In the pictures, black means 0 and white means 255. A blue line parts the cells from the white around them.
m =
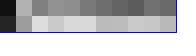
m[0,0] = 17
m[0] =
[17, 177, 128, 146, 142, 121, 110, 100, 92, 113, 105]
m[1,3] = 202
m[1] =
[37, 156, 221, 202, 216, 217, 187, 188, 201, 198, 185]
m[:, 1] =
[177, 156]

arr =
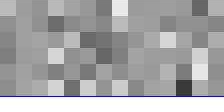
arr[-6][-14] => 186
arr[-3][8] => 163
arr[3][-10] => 144
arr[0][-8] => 121
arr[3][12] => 209
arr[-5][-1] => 134
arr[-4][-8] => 115
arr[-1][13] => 150
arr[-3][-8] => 103
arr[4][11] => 124
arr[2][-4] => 214
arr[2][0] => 134
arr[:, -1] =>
[177, 134, 173, 152, 143, 150]
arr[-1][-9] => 205
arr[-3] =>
[126, 156, 159, 213, 144, 153, 103, 128, 163, 157, 157, 154, 209, 152]
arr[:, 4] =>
[163, 138, 187, 144, 150, 111]
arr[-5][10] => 133
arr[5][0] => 141
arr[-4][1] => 159
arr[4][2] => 149
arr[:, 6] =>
[121, 136, 115, 103, 163, 148]
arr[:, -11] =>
[185, 109, 154, 213, 128, 211]
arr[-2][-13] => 161

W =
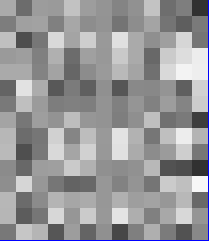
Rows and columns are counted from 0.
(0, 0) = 170
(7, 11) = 122
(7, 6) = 147
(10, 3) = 159
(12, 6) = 151
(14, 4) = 157
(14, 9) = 175
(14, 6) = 144
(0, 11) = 126
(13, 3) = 215
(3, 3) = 176
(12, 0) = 183
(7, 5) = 150
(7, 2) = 158
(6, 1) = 191
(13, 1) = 92
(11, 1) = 214
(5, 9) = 136
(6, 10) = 157
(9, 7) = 225
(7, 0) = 164
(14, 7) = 71
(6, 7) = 128
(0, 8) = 145
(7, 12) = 61
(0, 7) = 132
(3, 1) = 158
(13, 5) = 203
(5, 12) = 209
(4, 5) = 140
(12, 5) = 171
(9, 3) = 217
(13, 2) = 118
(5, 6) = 144

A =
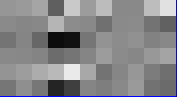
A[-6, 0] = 150
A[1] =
[138, 134, 136, 181, 140, 137, 112, 138, 139, 115, 97]
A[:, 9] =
[189, 115, 130, 152, 124, 114]
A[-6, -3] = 137
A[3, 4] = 117
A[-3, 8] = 135
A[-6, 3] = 95
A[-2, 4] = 234
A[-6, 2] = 165
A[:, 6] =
[188, 112, 147, 156, 115, 126]
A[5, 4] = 63
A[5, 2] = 119
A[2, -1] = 136
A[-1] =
[118, 143, 119, 36, 63, 133, 126, 137, 154, 114, 107]
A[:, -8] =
[95, 181, 12, 108, 185, 36]
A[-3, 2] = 132
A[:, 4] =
[201, 140, 17, 117, 234, 63]
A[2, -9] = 103

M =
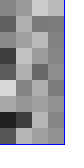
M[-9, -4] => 134
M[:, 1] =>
[154, 176, 160, 194, 176, 132, 150, 62, 182]
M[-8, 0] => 96
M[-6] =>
[62, 194, 155, 134]
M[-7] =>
[137, 160, 186, 130]
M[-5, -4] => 92
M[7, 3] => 133
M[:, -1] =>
[185, 124, 130, 134, 142, 124, 146, 133, 146]
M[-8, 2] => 123

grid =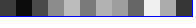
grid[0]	60
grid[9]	239
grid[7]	158
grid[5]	122

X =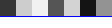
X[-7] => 54
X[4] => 211
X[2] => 241
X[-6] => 205

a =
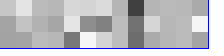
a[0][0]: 198
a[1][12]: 245
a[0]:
[198, 228, 187, 183, 215, 212, 219, 181, 64, 181, 186, 184, 170]
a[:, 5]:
[212, 142, 246]
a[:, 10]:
[186, 183, 182]
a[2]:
[163, 164, 187, 183, 120, 246, 212, 189, 109, 171, 182, 187, 164]
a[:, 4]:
[215, 229, 120]

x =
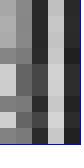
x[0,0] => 167
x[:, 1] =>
[136, 135, 136, 123, 100, 100, 122, 101, 122]
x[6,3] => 200
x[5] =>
[205, 100, 71, 208, 45]
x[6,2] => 43
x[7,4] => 44
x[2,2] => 41
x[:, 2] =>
[41, 41, 41, 43, 70, 71, 43, 69, 42]
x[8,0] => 130
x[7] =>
[207, 101, 69, 212, 44]
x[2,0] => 171

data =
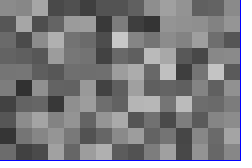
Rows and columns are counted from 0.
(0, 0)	139
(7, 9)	113
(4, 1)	118
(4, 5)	110
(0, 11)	147
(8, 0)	53
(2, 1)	75
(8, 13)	106
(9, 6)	176
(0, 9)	142
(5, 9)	95
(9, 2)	74
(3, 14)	138
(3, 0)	99
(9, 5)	157
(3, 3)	156
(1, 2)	78
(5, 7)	95
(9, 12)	147
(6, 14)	124
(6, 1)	99
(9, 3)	161
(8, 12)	135
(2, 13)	110
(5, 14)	145
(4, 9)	104
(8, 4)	121
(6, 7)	98
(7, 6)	149
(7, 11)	126
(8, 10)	116
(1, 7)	125
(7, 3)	131
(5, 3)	99
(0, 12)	96
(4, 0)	117

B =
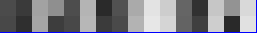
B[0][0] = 75
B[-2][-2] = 147
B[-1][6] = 59
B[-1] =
[72, 47, 165, 61, 72, 183, 59, 74, 179, 231, 213, 99, 63, 206, 41, 225]
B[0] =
[75, 58, 162, 143, 77, 180, 42, 81, 170, 227, 205, 101, 49, 198, 147, 217]
